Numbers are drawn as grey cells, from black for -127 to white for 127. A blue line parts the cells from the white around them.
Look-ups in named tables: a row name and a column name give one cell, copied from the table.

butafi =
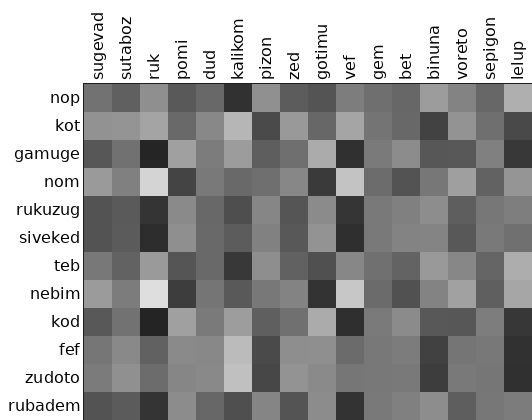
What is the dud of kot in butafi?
8
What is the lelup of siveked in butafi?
-15
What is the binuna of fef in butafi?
-62
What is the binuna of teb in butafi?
25
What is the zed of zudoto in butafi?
19
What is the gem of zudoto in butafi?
-7
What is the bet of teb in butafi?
-28
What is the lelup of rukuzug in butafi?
-1
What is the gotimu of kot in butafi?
-24
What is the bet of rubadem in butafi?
0
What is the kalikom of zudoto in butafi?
64
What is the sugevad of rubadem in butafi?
-44
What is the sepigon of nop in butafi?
-24
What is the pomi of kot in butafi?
-22
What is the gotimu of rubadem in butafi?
12
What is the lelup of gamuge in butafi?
-71
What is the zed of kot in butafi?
25
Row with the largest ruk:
nebim

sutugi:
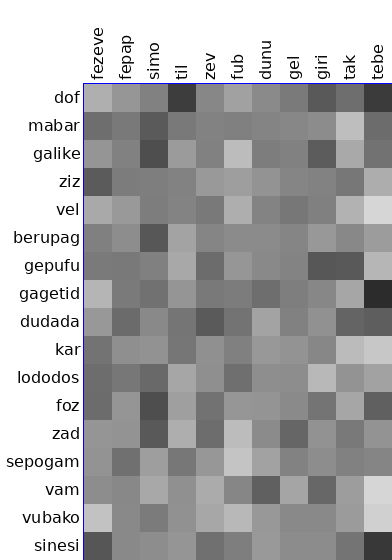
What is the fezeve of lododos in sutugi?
-18
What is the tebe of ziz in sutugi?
45
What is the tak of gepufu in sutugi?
-38
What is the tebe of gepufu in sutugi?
54
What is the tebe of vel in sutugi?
86
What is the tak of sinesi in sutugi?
-11
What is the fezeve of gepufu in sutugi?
-5
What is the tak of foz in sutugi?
38
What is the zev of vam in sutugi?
43
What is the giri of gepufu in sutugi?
-40
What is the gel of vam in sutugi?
37
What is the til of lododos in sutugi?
38
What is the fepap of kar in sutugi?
15
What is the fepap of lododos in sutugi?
-8

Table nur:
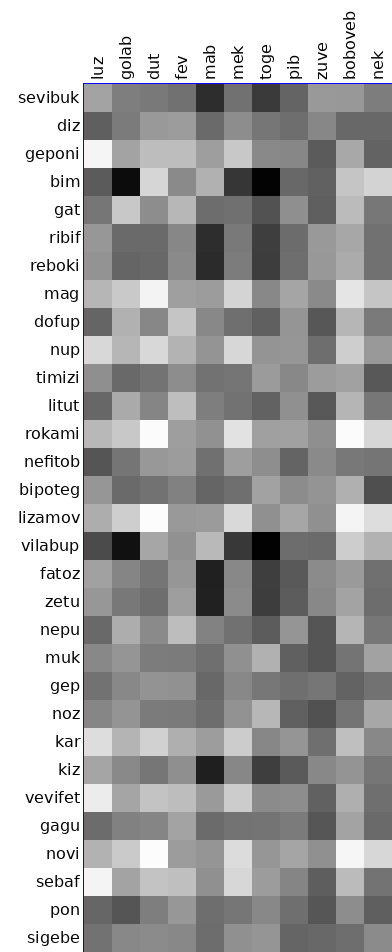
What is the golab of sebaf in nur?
35
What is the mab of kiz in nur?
-96
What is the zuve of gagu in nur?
-41
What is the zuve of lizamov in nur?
16
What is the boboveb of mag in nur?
101
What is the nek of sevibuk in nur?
-2
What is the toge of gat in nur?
-45
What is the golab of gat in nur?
72
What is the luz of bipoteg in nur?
22
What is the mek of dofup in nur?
-16
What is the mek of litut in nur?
-13
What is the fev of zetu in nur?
30
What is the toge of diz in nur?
-9
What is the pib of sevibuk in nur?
-27

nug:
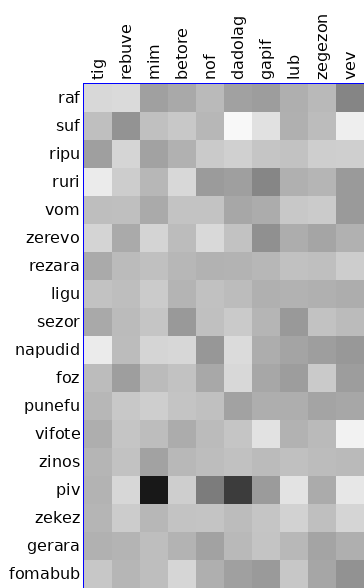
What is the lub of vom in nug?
72
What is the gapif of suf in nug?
97
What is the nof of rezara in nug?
50
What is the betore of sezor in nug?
25
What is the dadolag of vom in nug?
39
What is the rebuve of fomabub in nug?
54
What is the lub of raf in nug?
47
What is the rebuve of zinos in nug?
66
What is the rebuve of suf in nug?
19

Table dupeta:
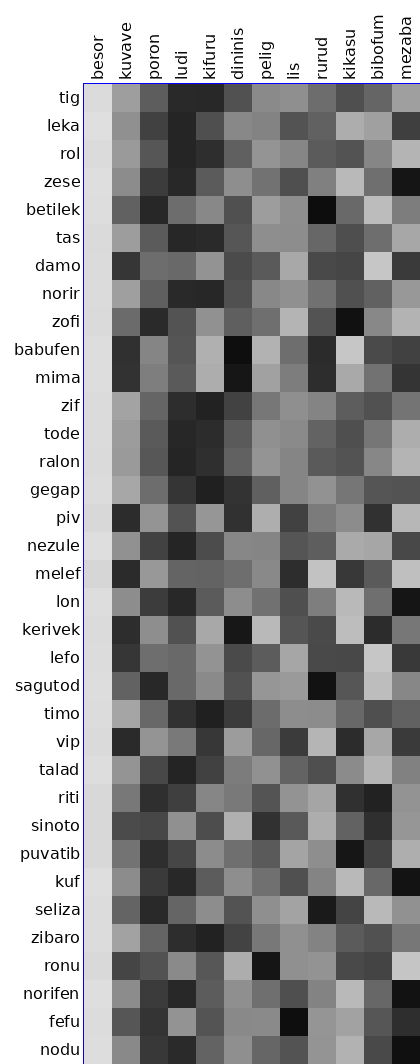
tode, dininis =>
-37
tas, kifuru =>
-85
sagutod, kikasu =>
-41
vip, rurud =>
53
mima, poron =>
-1
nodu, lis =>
-44
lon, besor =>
93
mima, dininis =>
-105
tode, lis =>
10
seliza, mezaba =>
17

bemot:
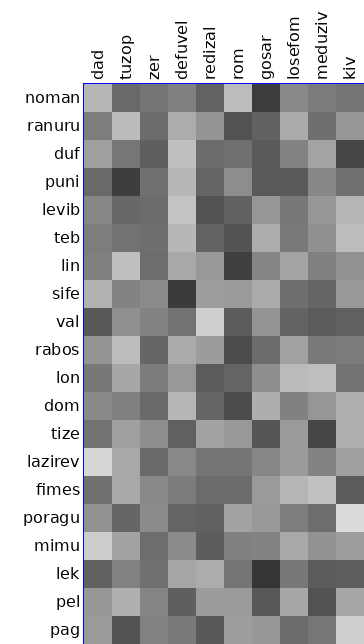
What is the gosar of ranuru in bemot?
-30
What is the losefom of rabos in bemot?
34
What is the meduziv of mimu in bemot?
19
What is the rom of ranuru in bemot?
-45
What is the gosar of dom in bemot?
46
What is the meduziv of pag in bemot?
-9
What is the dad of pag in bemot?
26
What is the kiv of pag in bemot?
78
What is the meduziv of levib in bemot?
23
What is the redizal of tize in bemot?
34
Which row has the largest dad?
lazirev

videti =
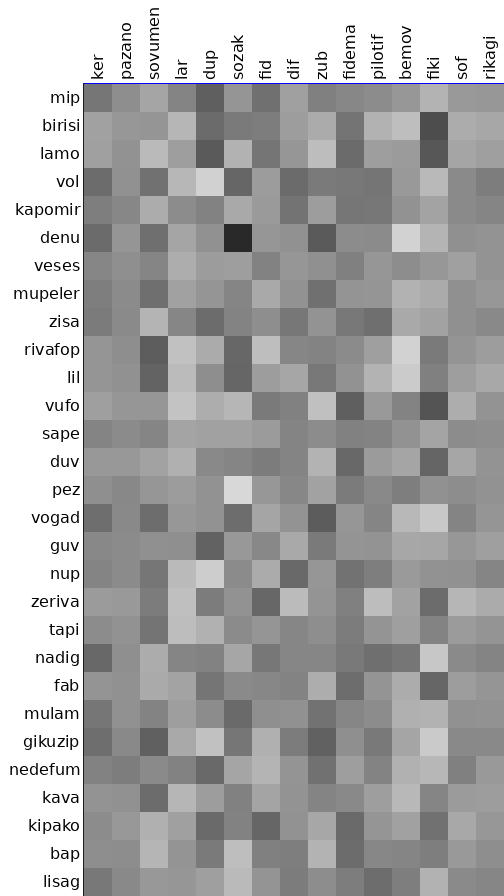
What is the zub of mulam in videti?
-13
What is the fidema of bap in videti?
-19
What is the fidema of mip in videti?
7
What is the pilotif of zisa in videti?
-16
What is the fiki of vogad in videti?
72
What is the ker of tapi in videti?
12
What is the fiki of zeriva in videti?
-19
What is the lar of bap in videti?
20
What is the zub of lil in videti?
-7
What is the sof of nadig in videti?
10
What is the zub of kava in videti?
4
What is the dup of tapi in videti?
49
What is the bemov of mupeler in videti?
50
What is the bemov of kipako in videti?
33
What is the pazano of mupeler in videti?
11
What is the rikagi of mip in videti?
23
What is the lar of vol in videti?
55
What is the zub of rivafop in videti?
3
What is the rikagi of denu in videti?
19
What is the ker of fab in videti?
20

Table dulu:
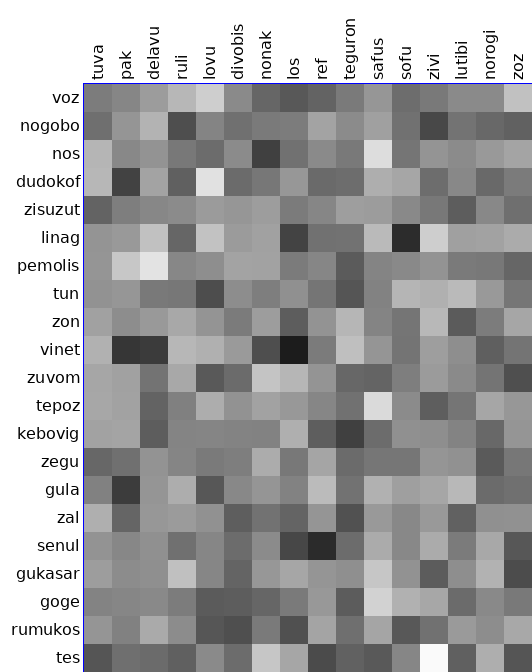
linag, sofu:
-83
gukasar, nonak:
23
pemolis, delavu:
99
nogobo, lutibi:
-12
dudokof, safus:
46
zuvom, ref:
20
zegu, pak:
-15
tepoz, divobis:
18

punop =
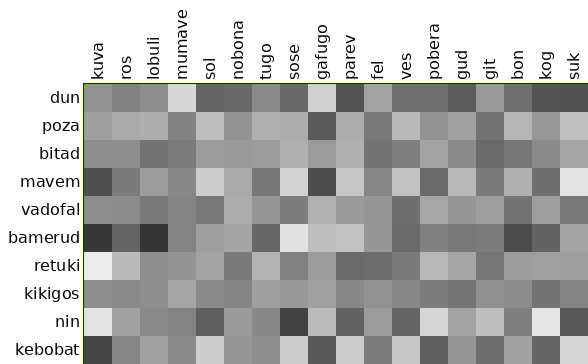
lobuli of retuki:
14
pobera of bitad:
35
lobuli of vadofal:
-6
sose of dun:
-23
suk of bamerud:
35
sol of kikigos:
10
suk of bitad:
37

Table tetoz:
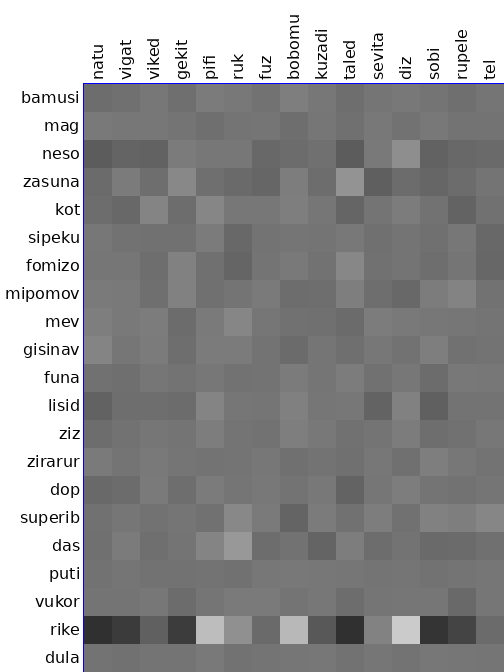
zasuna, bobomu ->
-2
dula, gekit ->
-11
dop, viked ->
-5
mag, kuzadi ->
-9
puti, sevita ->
-11
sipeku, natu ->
-8
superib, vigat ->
-9
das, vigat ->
-4
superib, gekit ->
-10
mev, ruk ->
6
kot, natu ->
-18
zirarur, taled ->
-15
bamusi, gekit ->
-16
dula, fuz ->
-11
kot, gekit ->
-18
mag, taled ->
-15

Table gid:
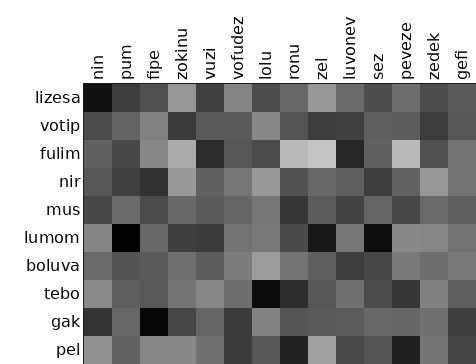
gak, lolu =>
2
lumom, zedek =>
6
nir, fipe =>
-77
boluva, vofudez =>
-3
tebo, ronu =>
-82
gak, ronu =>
-42
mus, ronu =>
-73
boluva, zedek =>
-18
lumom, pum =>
-125
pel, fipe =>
5
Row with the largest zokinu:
fulim

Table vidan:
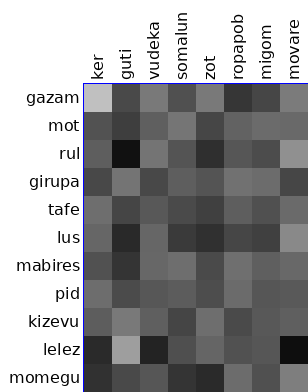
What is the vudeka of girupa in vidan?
-55
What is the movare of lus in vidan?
9
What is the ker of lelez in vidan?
-85
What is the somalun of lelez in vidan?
-48
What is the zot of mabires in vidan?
-53
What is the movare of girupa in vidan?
-57
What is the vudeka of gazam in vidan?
-6
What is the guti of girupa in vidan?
-11
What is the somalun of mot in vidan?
-10

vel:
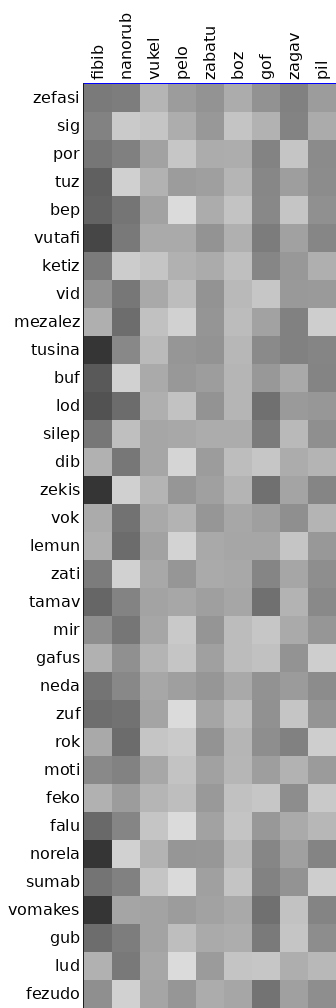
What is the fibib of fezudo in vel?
15
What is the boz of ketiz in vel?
63
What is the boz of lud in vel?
68
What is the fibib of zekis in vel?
-74
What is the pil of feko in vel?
73
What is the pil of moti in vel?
27
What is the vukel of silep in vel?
38
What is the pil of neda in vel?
12
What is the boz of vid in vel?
57
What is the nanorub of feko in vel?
28
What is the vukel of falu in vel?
69
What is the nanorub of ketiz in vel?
76
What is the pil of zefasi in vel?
28
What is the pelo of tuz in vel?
28
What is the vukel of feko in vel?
53
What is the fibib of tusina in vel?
-74

